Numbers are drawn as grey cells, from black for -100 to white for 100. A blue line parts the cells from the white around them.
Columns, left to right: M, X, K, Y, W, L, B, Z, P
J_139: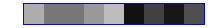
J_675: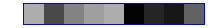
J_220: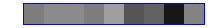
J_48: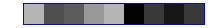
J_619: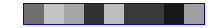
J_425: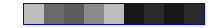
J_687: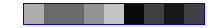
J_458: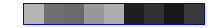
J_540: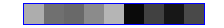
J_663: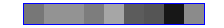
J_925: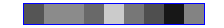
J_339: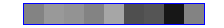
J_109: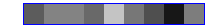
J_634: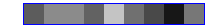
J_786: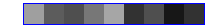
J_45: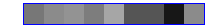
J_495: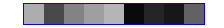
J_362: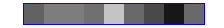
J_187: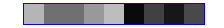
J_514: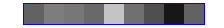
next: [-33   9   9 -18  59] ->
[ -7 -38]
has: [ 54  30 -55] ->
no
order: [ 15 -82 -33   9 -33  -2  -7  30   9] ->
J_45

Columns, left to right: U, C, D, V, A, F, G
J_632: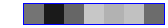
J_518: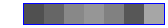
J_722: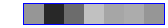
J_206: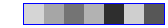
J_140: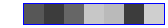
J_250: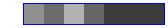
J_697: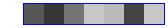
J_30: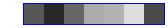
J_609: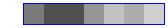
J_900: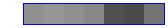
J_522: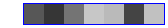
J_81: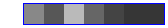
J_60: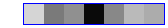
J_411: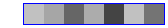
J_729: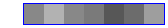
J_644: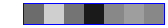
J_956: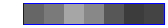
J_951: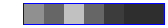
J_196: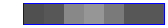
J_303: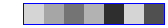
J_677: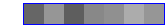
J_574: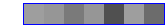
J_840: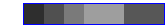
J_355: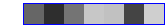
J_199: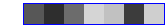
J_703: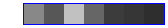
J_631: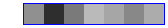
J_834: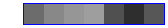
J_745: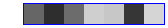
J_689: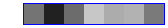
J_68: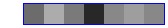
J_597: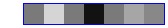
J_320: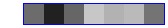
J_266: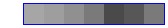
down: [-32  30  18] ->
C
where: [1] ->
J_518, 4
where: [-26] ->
J_677, 2

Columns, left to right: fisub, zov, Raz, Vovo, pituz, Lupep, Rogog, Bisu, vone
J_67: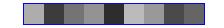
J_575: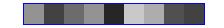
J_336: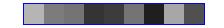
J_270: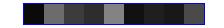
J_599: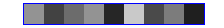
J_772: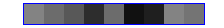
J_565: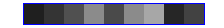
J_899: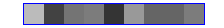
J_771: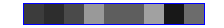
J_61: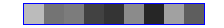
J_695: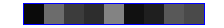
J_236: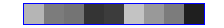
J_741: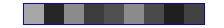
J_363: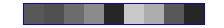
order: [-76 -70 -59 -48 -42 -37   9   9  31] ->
J_565
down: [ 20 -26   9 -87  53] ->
Lupep
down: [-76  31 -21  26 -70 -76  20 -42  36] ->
Rogog

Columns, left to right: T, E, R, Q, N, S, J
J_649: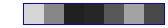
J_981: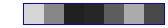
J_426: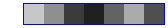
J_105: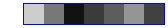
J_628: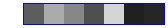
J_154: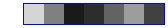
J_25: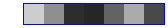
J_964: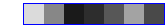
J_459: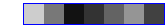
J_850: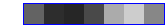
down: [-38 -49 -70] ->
J
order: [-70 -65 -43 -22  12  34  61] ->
J_25
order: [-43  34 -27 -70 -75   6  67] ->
J_981
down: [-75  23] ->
S

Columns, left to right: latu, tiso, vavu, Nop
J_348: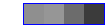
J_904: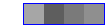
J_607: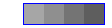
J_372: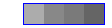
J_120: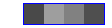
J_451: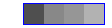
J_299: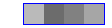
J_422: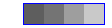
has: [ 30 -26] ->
yes
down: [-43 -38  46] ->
latu
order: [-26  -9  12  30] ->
J_607

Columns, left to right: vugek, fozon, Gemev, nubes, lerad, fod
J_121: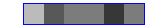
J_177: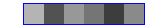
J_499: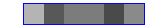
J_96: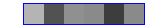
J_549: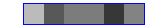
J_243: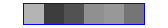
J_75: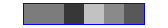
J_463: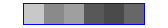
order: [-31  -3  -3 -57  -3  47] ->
J_121
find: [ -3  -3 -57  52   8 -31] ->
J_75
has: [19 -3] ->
no
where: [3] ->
J_549, 5
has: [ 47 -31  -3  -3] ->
yes
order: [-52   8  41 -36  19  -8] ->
J_177
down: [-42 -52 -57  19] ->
lerad

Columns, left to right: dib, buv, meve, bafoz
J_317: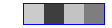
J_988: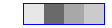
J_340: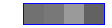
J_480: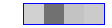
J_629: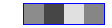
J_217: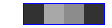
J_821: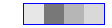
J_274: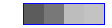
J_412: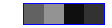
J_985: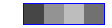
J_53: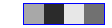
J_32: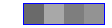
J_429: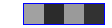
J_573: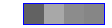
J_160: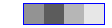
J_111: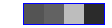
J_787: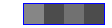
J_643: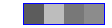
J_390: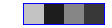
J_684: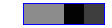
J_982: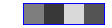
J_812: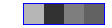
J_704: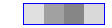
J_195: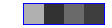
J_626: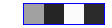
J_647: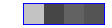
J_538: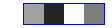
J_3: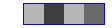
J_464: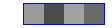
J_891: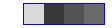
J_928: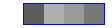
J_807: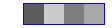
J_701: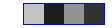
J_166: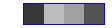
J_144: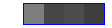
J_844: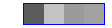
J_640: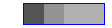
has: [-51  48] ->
no
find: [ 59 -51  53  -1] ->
J_317
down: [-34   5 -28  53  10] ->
dib
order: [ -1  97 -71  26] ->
J_538

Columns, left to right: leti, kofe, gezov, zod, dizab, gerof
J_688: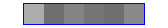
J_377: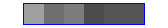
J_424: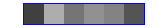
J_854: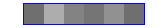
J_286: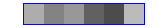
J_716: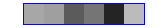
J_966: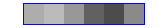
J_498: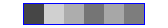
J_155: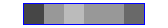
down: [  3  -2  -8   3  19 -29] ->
gezov
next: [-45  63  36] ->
[-8 31]
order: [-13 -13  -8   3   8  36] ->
J_688
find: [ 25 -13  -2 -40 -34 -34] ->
J_377
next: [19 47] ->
[19 19]
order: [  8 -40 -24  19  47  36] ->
J_966

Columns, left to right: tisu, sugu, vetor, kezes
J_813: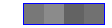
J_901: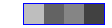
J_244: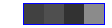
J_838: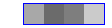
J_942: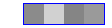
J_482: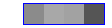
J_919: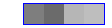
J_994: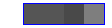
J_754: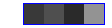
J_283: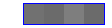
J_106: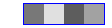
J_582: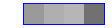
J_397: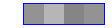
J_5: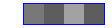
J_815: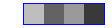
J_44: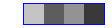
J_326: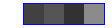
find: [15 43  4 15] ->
J_397
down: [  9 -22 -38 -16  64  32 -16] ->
sugu
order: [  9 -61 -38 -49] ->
J_244
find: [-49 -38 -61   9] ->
J_244
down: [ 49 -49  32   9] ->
tisu
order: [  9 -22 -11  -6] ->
J_813
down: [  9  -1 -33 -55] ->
tisu

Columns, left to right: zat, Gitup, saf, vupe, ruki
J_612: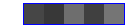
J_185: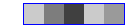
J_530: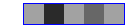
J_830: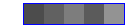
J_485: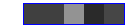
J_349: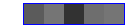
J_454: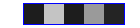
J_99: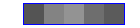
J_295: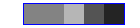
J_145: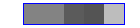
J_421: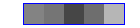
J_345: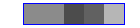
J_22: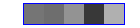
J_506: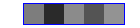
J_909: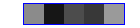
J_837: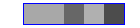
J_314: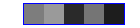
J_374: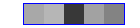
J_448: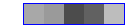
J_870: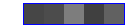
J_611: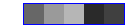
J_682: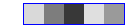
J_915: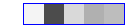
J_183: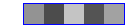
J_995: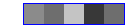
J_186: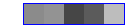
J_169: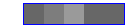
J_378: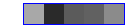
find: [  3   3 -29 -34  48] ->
J_145
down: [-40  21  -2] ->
Gitup

